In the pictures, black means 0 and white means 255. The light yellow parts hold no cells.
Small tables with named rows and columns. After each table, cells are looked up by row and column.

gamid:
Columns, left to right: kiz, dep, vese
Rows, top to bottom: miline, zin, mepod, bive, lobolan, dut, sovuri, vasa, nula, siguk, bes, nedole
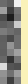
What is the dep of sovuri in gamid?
148
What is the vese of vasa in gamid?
161
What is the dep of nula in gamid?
51
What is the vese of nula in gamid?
116
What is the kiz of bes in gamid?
147
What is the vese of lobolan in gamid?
101
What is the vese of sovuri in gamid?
110
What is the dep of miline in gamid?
94
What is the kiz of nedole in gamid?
136
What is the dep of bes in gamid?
113
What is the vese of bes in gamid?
158
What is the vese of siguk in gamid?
79
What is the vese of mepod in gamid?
107

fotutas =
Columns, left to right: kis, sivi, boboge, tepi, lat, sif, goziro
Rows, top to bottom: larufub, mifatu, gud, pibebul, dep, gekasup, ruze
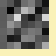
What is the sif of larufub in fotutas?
74
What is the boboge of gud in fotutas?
220
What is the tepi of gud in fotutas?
59
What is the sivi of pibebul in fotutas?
148
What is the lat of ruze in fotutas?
39
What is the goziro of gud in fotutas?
213
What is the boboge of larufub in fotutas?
43
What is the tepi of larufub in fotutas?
110
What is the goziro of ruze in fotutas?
169
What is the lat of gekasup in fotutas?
128
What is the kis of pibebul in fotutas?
93
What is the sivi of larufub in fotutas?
84
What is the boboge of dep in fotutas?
58
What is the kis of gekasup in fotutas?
95
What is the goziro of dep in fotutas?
15
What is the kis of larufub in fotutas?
102
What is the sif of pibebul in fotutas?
94
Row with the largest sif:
dep

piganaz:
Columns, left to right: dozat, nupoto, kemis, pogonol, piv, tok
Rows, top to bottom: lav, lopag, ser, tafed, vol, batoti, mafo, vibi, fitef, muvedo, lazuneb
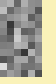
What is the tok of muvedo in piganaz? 127
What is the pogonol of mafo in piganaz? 172
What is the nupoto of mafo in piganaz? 128
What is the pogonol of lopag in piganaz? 153
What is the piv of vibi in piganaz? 179
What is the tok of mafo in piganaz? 138
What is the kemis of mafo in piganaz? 179
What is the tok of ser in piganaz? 125
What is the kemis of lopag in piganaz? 137
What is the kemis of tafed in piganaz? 132
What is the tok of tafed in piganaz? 109
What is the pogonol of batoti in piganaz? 158
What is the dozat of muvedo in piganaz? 220
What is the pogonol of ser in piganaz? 172

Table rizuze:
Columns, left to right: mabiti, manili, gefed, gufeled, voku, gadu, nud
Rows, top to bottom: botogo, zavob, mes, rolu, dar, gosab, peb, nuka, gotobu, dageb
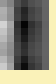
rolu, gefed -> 47
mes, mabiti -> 171
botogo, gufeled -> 59
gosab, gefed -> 61
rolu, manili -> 166
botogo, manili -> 131
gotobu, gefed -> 62
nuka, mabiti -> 161

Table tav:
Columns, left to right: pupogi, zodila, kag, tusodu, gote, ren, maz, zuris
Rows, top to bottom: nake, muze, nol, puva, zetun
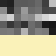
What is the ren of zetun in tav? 127
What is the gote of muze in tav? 105
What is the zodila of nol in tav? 208
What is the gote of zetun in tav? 107
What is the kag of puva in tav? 78
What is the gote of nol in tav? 139
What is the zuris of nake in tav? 190

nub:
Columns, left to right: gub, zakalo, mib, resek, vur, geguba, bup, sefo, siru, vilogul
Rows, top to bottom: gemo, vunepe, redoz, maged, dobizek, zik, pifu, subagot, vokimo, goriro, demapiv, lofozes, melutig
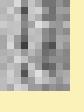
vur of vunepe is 200
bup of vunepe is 153
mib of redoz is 205
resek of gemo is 144
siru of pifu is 170
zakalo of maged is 193
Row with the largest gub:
maged

